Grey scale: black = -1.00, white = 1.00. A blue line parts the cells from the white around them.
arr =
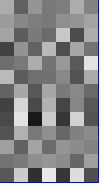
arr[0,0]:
0.35
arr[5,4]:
0.07
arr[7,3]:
0.39
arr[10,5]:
0.10
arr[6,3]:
0.30
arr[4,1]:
-0.05
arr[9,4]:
-0.19
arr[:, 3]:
[-0.05, -0.05, -0.16, 0.45, -0.10, -0.11, 0.30, 0.39, 0.59, 0.12, -0.15, 0.17, 0.82]
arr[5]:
[0.46, -0.28, -0.12, -0.11, 0.07, -0.36, 0.34]
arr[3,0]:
-0.48
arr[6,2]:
-0.32
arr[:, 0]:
[0.35, 0.22, 0.28, -0.48, -0.14, 0.46, -0.22, -0.48, -0.43, -0.35, 0.25, -0.10, -0.32]
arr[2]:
[0.28, -0.27, -0.04, -0.16, 0.57, -0.40, 0.35]
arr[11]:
[-0.10, -0.04, 0.11, 0.17, 0.10, -0.20, 0.25]
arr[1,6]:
0.28
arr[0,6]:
0.03
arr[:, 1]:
[-0.25, 0.06, -0.27, 0.15, -0.05, -0.28, 0.31, 0.67, 0.77, 0.39, -0.24, -0.04, 0.59]
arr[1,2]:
-0.01
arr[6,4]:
-0.04
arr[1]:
[0.22, 0.06, -0.01, -0.05, 0.12, 0.17, 0.28]

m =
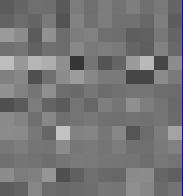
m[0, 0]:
-0.29
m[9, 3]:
-0.20
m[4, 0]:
0.48
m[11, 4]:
-0.08
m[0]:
[-0.29, -0.21, -0.13, -0.14, -0.30, -0.03, -0.13, -0.03, -0.10, -0.01, -0.12, -0.05, -0.21]
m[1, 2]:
-0.21
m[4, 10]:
0.45
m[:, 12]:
[-0.21, -0.27, -0.21, -0.18, 0.10, -0.04, -0.15, -0.17, -0.16, 0.28, 0.01, -0.09, -0.25, -0.10]
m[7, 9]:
0.12
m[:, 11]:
[-0.05, -0.01, -0.06, 0.02, -0.44, 0.09, -0.14, -0.09, -0.08, -0.03, -0.04, -0.06, -0.20, -0.16]
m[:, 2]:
[-0.13, -0.21, -0.29, -0.24, 0.42, -0.37, -0.08, -0.03, -0.12, -0.06, -0.08, -0.10, 0.00, 0.05]
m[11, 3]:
-0.14
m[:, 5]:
[-0.03, 0.02, -0.02, 0.07, -0.58, 0.22, -0.17, -0.09, -0.09, 0.02, -0.07, -0.04, -0.25, -0.16]
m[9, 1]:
0.08
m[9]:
[0.09, 0.08, -0.06, -0.20, 0.52, 0.02, 0.04, -0.07, 0.06, -0.33, -0.15, -0.03, 0.28]
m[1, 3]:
-0.05
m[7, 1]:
-0.29
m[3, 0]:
-0.11
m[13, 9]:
0.11
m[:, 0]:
[-0.29, -0.22, 0.21, -0.11, 0.48, 0.00, 0.14, -0.38, 0.08, 0.09, -0.06, -0.12, 0.10, -0.27]
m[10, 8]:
-0.03
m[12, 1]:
-0.03
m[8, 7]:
-0.11
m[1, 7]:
-0.02
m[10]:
[-0.06, -0.01, -0.08, -0.09, 0.10, -0.07, -0.04, -0.08, -0.03, -0.12, -0.12, -0.04, 0.01]
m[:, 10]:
[-0.12, -0.19, -0.24, -0.26, 0.45, -0.45, -0.08, -0.01, -0.11, -0.15, -0.12, -0.14, 0.09, 0.06]

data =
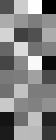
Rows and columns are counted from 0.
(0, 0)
-0.37
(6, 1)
0.52
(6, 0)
-0.12
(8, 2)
0.53
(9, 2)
0.45
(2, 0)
0.66
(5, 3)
-0.42
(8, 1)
-0.14
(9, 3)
-0.57
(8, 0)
-0.85
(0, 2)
0.99

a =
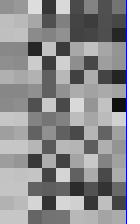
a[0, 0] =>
0.14
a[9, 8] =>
0.26
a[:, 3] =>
[-0.58, -0.37, 0.03, 0.52, -0.51, -0.25, -0.25, 0.58, -0.08, 0.13, -0.30, 0.36, -0.47, -0.26, -0.60, -0.10]
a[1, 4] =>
0.00
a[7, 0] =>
0.08
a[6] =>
[0.06, 0.06, 0.13, -0.25, 0.14, 0.35, 0.27, 0.33, 0.28]
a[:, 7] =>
[-0.37, -0.38, -0.39, 0.30, 0.24, -0.47, 0.33, 0.52, 0.47, -0.22, 0.37, 0.03, -0.43, -0.60, 0.50, 0.29]
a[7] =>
[0.08, 0.11, -0.37, 0.58, -0.43, 0.70, 0.17, 0.52, -0.88]
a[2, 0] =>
0.50
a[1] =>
[0.49, 0.45, 0.31, -0.37, 0.00, -0.47, -0.52, -0.38, -0.44]
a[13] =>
[0.54, 0.54, -0.23, -0.26, -0.22, -0.66, -0.36, -0.60, -0.18]
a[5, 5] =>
-0.49
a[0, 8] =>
-0.09
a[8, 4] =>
0.02
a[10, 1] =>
0.55
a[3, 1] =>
0.06
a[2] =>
[0.50, 0.51, 0.09, 0.03, 0.14, -0.48, -0.46, -0.39, -0.70]
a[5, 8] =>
-0.72
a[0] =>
[0.14, 0.19, 0.73, -0.58, 0.70, -0.42, 0.03, -0.37, -0.09]
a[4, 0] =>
0.12
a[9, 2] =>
-0.23
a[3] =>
[0.07, 0.06, -0.70, 0.52, -0.54, 0.32, 0.51, 0.30, 0.17]
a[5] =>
[0.38, 0.32, 0.40, -0.25, 0.44, -0.49, 0.36, -0.47, -0.72]
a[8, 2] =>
0.03

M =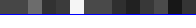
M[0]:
-0.45
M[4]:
-0.54
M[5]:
0.92
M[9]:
-0.74
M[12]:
-0.82

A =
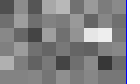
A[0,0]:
-0.38
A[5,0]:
0.03
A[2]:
[0.07, -0.19, -0.47, 0.25, -0.12, 0.15, 0.80, 0.87, -0.06]
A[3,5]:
-0.21
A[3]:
[0.00, 0.22, -0.11, -0.21, -0.06, -0.21, -0.24, 0.02, 0.07]
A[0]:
[-0.38, 0.10, -0.33, 0.32, 0.44, -0.11, 0.21, -0.03, 0.08]
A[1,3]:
0.02
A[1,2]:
-0.13
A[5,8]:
-0.07
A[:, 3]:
[0.32, 0.02, 0.25, -0.21, -0.05, -0.08]
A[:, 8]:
[0.08, -0.13, -0.06, 0.07, -0.17, -0.07]
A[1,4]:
-0.03
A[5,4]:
0.12

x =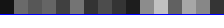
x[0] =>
-0.84
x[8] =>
-0.59
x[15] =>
-0.59
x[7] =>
-0.40
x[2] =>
-0.32
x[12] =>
-0.24

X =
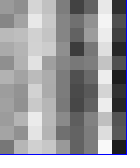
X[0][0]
0.21
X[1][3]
0.58
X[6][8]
-0.61
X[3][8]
-0.70
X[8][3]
0.44
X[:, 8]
[-0.64, -0.38, -0.50, -0.70, -0.37, -0.77, -0.61, -0.70, -0.35, -0.31, -0.78]
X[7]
[0.26, 0.14, 0.58, 0.43, -0.05, -0.44, -0.24, 0.86, -0.70]
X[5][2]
0.47
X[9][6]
-0.02
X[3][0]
0.33
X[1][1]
0.28
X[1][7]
0.91
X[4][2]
0.77
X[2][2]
0.64
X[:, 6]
[-0.23, 0.14, 0.22, -0.07, -0.01, -0.17, -0.30, -0.24, 0.02, -0.02, -0.03]
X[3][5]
-0.53
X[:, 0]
[0.21, 0.05, 0.46, 0.33, 0.12, 0.40, 0.23, 0.26, 0.22, 0.29, -0.07]
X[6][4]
-0.03
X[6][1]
0.15
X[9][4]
-0.12
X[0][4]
-0.02
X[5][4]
-0.03
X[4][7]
0.53
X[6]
[0.23, 0.15, 0.65, 0.34, -0.03, -0.42, -0.30, 0.66, -0.61]
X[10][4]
0.20
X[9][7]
0.73

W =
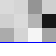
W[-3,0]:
0.71
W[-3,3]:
0.62
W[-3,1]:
0.67
